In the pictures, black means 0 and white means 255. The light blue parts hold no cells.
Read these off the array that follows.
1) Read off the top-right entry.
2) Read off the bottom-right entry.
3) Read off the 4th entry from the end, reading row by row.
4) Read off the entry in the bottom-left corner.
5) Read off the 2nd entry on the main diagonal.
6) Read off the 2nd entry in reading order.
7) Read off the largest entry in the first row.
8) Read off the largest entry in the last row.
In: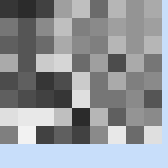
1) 170
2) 223
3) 138
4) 127
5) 85
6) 43
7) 191
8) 242

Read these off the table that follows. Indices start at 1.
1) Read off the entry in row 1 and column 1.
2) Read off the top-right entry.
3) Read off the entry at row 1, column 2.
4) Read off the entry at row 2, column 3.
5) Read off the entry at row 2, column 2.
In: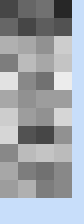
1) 70
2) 39
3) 102
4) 93
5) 70

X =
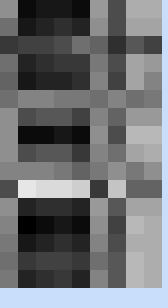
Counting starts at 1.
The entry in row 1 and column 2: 11
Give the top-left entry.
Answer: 143
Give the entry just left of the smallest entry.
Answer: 131
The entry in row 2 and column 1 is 111
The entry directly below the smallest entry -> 23
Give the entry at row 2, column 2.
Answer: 23
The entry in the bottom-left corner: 120
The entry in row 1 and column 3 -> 23
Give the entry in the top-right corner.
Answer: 173
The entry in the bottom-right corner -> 173
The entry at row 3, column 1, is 56
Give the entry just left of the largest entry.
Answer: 76
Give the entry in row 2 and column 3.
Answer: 35
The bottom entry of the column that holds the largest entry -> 35
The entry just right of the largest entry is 218

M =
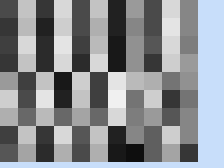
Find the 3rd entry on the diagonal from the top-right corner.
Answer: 86
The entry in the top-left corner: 74
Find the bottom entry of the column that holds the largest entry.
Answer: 24
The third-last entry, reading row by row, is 95
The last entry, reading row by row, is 54
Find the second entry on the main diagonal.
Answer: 186
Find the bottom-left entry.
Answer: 86
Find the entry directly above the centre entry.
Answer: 216
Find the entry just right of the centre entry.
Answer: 228
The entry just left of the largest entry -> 63
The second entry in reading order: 195
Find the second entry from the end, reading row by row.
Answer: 164
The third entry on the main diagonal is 43
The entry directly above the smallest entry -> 134
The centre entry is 63
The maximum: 240
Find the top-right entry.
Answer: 134
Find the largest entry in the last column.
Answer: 154
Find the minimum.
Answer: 14
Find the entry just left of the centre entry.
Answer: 206
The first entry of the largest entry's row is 206
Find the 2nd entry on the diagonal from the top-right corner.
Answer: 228
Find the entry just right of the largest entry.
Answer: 116

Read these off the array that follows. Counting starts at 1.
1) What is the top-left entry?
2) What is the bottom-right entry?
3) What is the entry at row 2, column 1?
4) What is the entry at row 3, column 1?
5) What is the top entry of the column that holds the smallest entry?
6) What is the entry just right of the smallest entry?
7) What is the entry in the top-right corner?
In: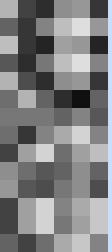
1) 179
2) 131
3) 99
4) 190
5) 151
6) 99
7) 54

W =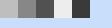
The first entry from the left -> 190
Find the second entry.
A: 135
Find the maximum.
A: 237

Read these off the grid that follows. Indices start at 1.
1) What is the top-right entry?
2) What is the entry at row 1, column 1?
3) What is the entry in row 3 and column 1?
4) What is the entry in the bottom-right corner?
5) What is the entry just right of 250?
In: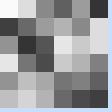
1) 52
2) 250
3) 147
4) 63
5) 221

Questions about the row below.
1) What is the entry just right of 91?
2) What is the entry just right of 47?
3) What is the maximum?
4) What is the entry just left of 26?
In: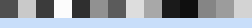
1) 221
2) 145
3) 252
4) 168

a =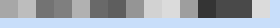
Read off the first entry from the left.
167
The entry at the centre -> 149
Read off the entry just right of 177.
105
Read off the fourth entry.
127

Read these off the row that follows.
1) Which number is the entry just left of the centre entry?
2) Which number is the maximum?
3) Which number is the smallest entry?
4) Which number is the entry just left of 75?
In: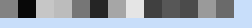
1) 37
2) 229
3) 8
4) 87

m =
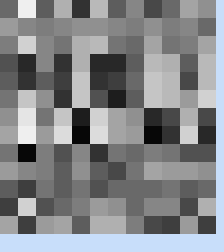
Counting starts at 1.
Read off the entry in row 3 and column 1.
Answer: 125
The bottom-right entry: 62
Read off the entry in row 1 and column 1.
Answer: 105
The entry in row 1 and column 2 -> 239
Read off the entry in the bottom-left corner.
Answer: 164
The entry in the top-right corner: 144
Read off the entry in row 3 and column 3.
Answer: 134
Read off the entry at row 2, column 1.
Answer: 155
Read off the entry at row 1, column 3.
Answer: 93
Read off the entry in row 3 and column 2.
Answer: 209

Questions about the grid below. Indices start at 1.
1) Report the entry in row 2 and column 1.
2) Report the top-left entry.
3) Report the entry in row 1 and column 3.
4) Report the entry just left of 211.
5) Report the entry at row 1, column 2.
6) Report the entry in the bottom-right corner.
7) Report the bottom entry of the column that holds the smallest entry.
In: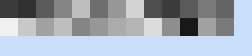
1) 240
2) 59
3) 90
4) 151
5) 48
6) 122
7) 24
